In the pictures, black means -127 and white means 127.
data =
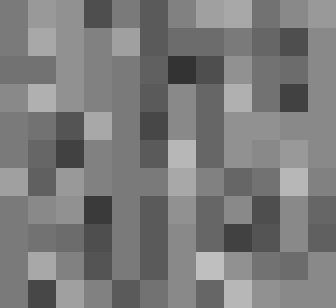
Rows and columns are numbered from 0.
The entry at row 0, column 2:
17
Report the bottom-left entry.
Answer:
-5
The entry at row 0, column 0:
-5
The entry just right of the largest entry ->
17
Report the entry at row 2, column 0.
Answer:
-13
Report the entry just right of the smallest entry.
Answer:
-49
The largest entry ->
63
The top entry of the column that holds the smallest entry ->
1
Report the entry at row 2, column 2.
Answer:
17
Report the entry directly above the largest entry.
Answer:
-25
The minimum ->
-76
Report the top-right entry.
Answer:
25
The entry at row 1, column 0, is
-5
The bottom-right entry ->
9
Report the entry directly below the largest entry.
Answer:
-25
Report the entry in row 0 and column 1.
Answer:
25
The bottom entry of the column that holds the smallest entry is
9
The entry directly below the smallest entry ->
9

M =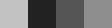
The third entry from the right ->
-93
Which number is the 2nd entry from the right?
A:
-42
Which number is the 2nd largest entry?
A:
14

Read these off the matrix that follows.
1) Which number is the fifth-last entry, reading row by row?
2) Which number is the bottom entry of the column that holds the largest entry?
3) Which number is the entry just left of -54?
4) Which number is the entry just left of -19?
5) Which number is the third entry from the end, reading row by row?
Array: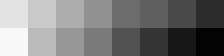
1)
-5
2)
120
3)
-32
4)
17
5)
-75

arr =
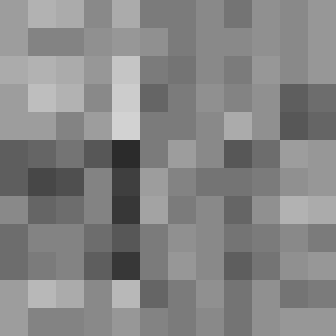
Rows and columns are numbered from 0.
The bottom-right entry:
23
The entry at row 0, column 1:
50
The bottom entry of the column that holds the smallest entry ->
23
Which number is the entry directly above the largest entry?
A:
76
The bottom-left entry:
29
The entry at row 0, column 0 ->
29
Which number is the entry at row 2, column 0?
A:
43
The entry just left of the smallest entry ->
-40
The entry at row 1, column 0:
29
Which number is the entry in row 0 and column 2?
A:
43
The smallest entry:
-84
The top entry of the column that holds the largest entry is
43
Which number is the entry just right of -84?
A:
-4
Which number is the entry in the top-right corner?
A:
23
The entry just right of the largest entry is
-4
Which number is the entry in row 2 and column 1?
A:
50
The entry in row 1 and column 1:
3
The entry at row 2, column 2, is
43
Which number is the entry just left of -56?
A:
-33
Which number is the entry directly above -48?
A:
-11
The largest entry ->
82
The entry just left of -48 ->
-56
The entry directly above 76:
69
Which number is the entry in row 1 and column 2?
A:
3

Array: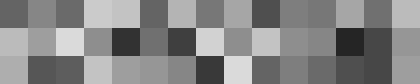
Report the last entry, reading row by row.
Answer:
30
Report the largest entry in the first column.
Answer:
59
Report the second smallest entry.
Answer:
-77
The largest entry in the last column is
59
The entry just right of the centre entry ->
14
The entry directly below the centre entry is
-70
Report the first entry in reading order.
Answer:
-27
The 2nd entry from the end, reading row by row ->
-56
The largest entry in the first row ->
75
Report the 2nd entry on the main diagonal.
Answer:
30
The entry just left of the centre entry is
-64
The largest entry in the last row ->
90
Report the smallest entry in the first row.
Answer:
-48

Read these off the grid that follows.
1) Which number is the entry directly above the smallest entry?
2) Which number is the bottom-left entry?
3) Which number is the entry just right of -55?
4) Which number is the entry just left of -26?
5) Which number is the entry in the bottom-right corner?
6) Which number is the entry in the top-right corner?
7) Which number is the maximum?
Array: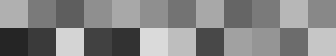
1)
48
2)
-90
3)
33
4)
40
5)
70
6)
8
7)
90
